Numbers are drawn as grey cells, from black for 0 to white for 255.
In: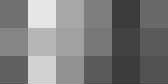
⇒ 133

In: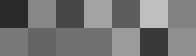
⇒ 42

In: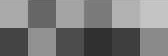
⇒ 170

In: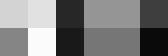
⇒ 211

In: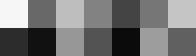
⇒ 246

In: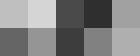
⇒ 191

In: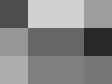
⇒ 150
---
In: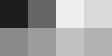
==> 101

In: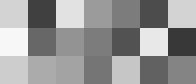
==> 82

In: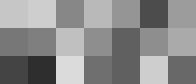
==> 96

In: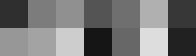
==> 111

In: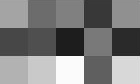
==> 29

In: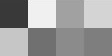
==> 240

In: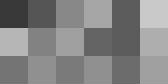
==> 100

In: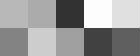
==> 50

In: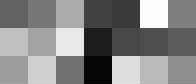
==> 71

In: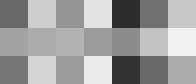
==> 140
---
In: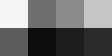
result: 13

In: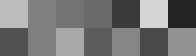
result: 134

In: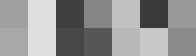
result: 184

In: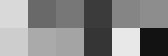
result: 53

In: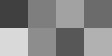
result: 141

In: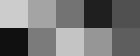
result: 196

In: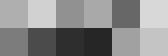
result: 38

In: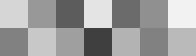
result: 179
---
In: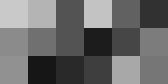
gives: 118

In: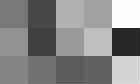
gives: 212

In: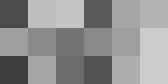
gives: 203

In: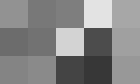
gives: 152

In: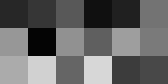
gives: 72

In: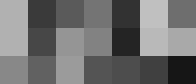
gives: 22

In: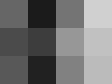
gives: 187
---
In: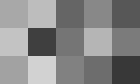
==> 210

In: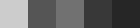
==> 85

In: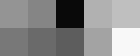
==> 106

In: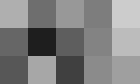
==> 167

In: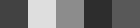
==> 222

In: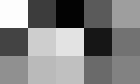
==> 186

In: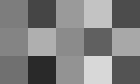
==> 41
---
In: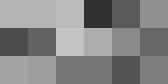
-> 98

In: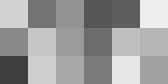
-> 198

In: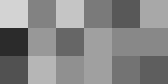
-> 152

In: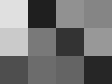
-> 121

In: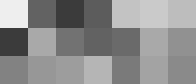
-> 169

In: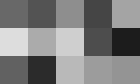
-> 171

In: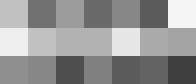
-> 193

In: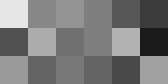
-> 172

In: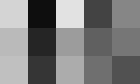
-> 37

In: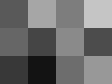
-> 69
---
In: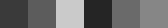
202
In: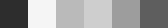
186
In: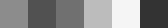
112
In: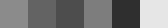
77
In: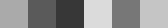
55
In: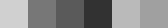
90
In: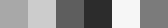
94
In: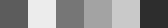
118
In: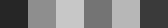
199
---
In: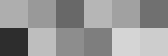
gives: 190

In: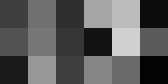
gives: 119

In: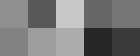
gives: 157

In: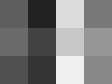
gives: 66

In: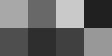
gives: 46

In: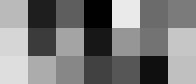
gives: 59
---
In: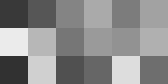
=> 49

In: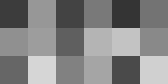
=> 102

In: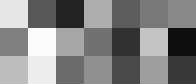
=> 189

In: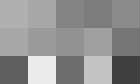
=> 94

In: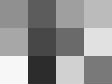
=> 247

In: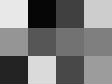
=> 35

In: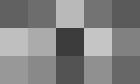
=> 152

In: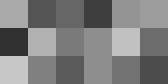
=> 199

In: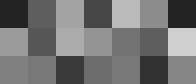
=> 128
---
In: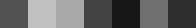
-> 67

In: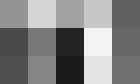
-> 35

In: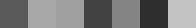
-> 67

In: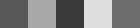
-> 58

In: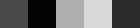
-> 174

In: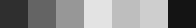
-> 227

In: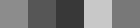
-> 56

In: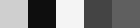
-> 244
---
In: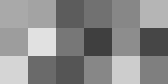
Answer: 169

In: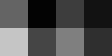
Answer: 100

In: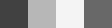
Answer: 65

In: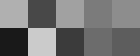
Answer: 176

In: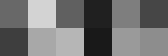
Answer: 104

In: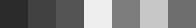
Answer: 43
